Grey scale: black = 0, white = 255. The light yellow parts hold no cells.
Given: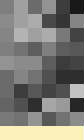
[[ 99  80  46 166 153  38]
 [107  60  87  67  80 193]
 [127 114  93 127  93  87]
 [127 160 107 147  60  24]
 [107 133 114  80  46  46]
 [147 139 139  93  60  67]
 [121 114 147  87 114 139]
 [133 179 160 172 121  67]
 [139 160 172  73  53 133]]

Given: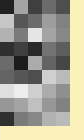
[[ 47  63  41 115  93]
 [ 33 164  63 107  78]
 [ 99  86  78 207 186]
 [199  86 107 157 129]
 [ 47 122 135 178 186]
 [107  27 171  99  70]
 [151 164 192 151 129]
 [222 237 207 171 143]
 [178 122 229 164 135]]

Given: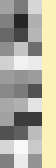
[[162  60  60]
 [136 122  81]
 [142 195 109]
 [128 234 148]
 [156 148 156]
 [128  38 176]
 [103  68 182]
 [ 81  95 188]
 [214 248 201]
 [162 122 214]
 [168 176 227]
 [208 241 234]]

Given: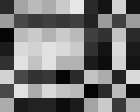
[[172  27  35  35  13  27 164 202  57 178]
 [210  72  50  57   5  42 194 172  35 217]
 [156  72  57  64  57  64  35 156  64 156]
 [ 72 225 172 217 194 186   5  42 186  13]
 [ 42 164 186 172 202 231  42  20 210  20]
 [ 50 225 194 225 178 178  27  13 210  20]
 [  5 186 202 178 202 186  64  50 194  42]
 [ 27 217 210 225 217 202  50  20 217  27]]

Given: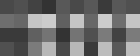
[[ 73  80  66  51  88  73  88  58  88  80]
 [ 58  58  96 116  51 116  80 123  66 123]
 [ 80  66 123 183  73 183  58 189  88 189]
 [110 103 197 204  96 197 103 204 110 197]]

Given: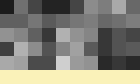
[[ 28 112  69  35  35  69 140 125 169 104]
 [169 161  75  75 207 154 146  41  55  41]
 [146 133  96  55 177 146 133  55  83  69]
 [ 96  96 118  90 104 118 125 104 112 125]
 [ 63 177 140  83 133 161  90  55  83  90]]

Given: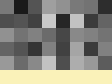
[[100  84  52 129  65 165  59 129]
 [ 78  84  65 201  38 194  59 100]
 [121  26  84 159 145 121 115  45]
 [145 115 129 107  71 137 129 115]
 [153 107 137 194  78 173 153  92]]

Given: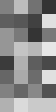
[[150 121  52 121]
 [ 94  87  65 224]
 [ 59 177  94  73]
 [102 170 108 224]
 [129 189 114  52]
 [129 102 136  81]
 [150 196 183 231]
 [177 218 202 202]]

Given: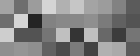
[[110 213  36 130 136 136 143 123  97  83]
 [206  83  83 117 192  52 192 104  60 117]
 [143 149 143  97  75 123  67 177 170  91]
 [164 110 156 213 177 198 164 156 130  91]]
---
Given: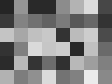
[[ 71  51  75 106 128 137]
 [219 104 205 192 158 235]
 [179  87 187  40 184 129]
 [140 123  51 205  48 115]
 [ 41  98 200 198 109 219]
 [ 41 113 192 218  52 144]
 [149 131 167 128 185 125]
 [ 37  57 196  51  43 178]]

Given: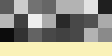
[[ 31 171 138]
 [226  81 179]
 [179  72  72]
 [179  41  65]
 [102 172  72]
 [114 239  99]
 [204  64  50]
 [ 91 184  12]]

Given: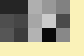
[[129  74 136]
 [152 203  10]
 [175 166 179]
 [ 37  70  60]
 [ 37  78  86]]

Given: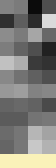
[[ 78 218 104  33  50  79 135  74 120 163 178]
 [ 11  43 166  79  58  96 130  98 116 182 200]
 [123  94 123  99 173 114 158 105  91 118 119]
 [131  47 140 125 193 136 152 100  91 107 101]]

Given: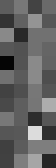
[[106  86 113 101  99  78  85 173  87  47 126  37]
 [ 67 148 113 113 138 138 119 118  44 220 126 166]
 [120  97  40  82  83  91  79  94  94  88  92 126]
 [ 93  51 137  87   5 113  66  73 120  86  64  65]]

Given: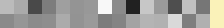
[[118 176]
 [192 126]
 [ 78 217]
 [154 177]
 [199 180]
 [ 33 163]
 [139 132]
 [248 124]
 [152 154]
 [148 147]
 [159 171]
 [125 142]
 [ 73 139]
 [170 150]
 [187 138]]
